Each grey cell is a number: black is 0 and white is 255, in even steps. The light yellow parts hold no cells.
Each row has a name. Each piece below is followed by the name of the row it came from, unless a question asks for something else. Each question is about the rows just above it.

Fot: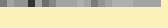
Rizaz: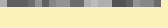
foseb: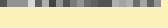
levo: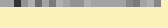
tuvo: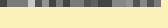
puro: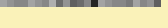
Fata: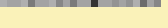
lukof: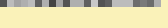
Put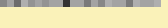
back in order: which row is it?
Fata
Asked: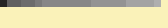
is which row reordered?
puro
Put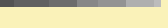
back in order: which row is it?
Rizaz
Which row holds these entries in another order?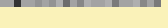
Fata

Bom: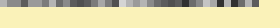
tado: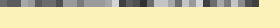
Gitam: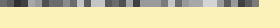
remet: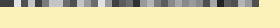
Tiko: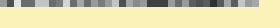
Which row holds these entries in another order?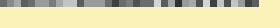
tado
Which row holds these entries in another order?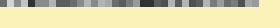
Bom
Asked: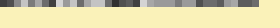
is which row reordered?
tado

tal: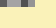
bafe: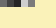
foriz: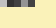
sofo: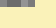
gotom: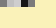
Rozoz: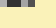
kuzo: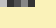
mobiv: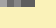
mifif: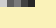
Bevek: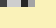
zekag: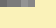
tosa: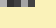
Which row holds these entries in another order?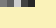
mifif
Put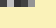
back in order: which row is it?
foriz

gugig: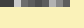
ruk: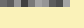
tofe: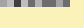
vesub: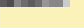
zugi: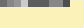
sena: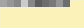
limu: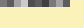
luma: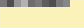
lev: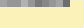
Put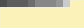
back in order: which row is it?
zugi
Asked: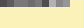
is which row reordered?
luma
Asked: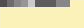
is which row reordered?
zugi

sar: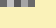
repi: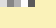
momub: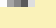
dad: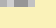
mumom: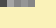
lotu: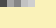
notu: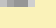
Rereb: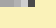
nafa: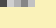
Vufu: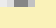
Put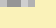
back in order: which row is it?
dad
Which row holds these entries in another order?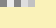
Vufu
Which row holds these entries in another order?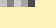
lotu
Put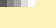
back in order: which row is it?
momub
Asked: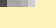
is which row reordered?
Rereb
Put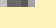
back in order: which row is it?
sar

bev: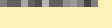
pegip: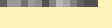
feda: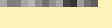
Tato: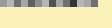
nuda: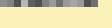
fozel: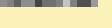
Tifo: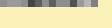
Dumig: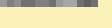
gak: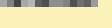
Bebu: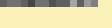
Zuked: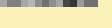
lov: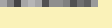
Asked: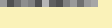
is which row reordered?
nuda
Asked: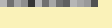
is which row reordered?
Tato

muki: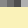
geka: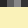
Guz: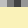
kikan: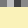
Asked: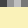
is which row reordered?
Guz
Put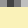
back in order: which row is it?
Guz

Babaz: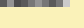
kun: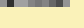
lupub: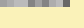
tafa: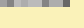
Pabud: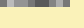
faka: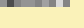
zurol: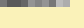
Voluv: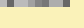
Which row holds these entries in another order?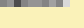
faka
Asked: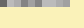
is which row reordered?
lupub
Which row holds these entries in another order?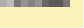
zurol

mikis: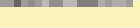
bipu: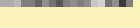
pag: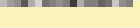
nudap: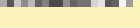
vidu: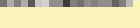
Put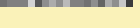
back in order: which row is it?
bipu
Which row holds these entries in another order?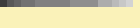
bipu

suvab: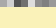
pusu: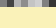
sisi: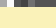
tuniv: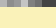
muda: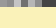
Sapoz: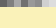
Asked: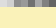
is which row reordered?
Sapoz
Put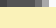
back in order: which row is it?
sisi
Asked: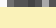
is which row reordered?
sisi
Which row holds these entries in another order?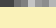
tuniv

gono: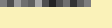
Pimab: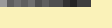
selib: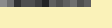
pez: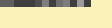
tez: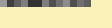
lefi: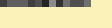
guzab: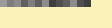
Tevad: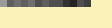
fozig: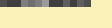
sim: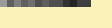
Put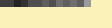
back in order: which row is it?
Pimab
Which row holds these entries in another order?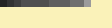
Tevad
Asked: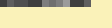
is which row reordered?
fozig
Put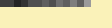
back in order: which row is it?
sim
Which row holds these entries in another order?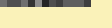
lefi
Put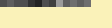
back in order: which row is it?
Tevad

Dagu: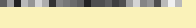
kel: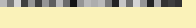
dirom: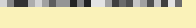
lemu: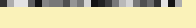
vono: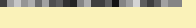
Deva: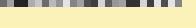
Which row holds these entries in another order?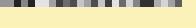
dirom
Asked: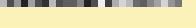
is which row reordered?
Dagu
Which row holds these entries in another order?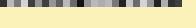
kel

